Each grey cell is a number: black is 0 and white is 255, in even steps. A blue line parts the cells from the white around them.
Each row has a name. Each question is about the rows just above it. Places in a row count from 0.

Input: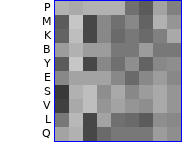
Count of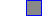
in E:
4
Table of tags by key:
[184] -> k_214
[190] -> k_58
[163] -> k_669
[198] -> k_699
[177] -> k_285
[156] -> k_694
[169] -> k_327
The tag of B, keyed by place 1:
k_285
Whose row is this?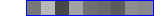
L
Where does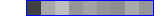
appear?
V
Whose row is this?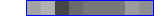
Q
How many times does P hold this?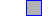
4
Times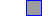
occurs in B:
4

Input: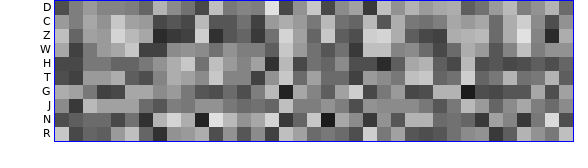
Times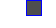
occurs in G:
5
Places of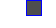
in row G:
11 13 26 30 35
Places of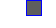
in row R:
3 32
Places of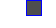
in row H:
21 22 30 33 35

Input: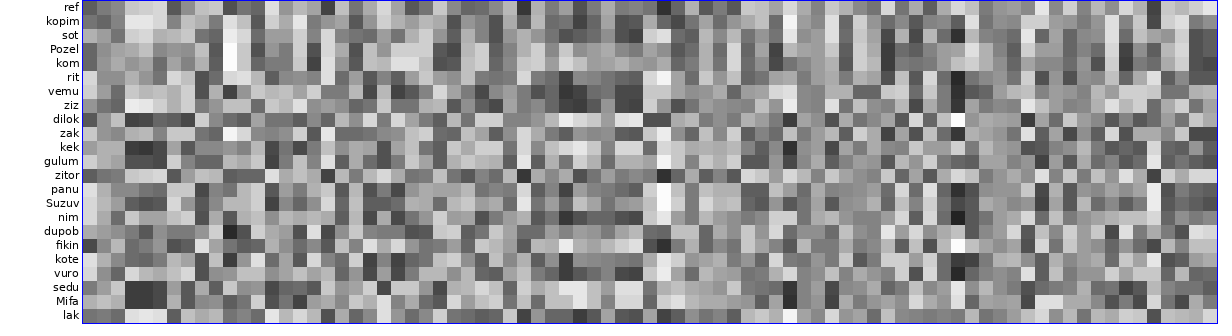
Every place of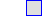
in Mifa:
21 42 62 68 69
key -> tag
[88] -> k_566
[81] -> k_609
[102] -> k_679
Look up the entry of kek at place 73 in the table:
k_566
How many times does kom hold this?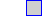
6
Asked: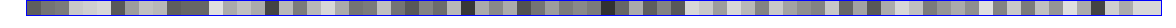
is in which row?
zitor
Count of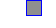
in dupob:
8
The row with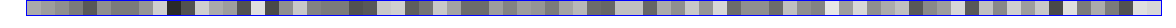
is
dupob

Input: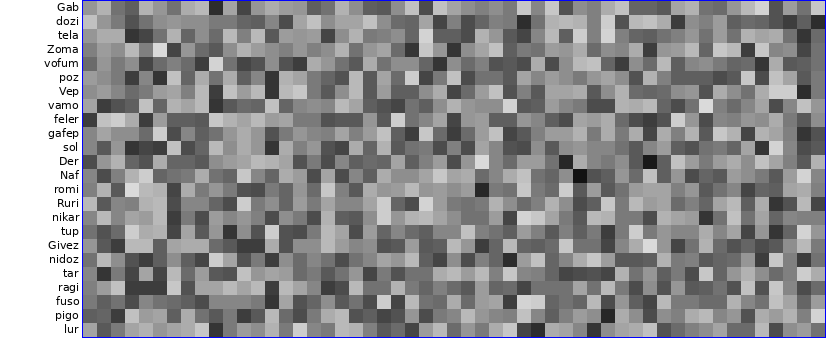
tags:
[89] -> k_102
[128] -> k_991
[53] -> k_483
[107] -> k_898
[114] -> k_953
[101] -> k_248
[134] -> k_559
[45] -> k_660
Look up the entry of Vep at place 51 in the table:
k_660
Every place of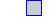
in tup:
3 13 39
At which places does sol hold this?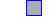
11 14 19

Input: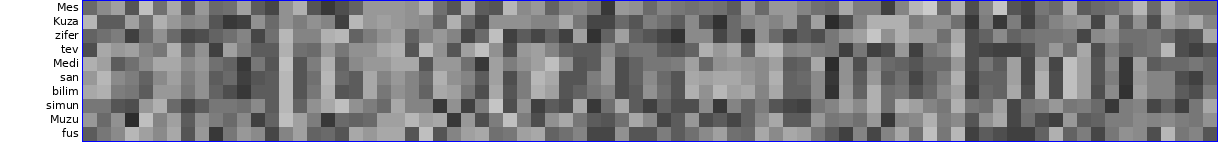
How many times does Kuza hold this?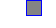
9
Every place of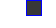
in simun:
25 36 45 73
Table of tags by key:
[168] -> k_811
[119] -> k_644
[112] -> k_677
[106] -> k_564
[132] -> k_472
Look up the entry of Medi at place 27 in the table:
k_677

